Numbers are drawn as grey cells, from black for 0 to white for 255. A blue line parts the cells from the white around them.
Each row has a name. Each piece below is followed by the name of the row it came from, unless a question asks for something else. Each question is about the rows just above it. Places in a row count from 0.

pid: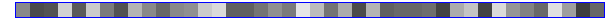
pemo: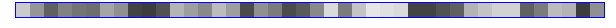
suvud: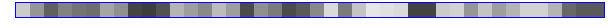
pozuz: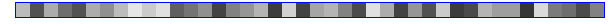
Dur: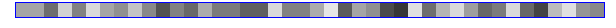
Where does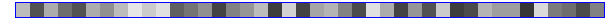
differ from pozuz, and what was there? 17, [180]
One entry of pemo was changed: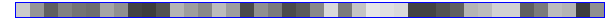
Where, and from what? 33, [196]

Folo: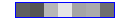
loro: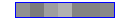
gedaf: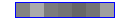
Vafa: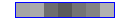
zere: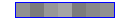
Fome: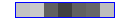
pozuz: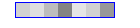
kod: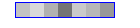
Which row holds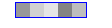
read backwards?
pozuz
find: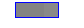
loro
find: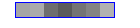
Vafa
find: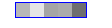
Folo

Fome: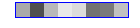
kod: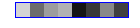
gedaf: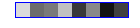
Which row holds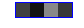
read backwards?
gedaf
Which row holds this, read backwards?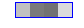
Fome
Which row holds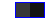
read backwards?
kod
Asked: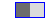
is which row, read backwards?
gedaf
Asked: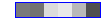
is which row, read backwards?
Fome

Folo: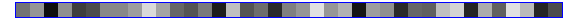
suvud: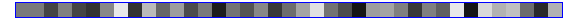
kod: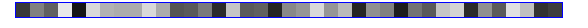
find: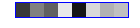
suvud
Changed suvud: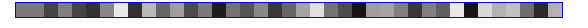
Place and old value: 19, [109]

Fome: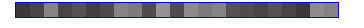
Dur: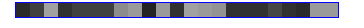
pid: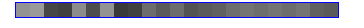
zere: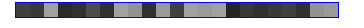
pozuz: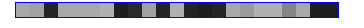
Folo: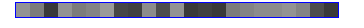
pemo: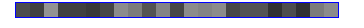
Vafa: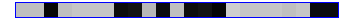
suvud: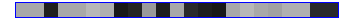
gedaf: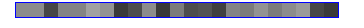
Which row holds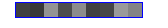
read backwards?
Folo
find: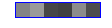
Folo

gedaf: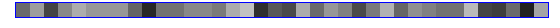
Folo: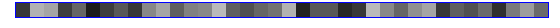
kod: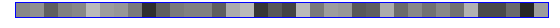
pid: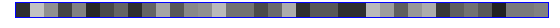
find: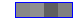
kod
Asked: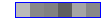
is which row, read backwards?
Folo
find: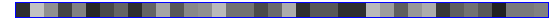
pid
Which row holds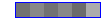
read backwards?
kod
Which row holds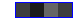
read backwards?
Folo
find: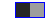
kod
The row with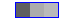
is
kod

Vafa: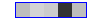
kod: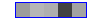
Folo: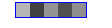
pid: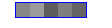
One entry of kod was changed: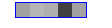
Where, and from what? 0, [156]
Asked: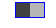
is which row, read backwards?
Folo
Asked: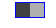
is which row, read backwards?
kod
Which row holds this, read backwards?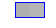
kod
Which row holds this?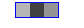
Folo

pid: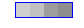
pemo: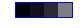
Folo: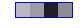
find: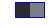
pemo
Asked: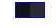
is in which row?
pemo
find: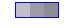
pid
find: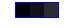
pemo
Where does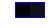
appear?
pemo
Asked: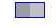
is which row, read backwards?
pid
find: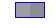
pid

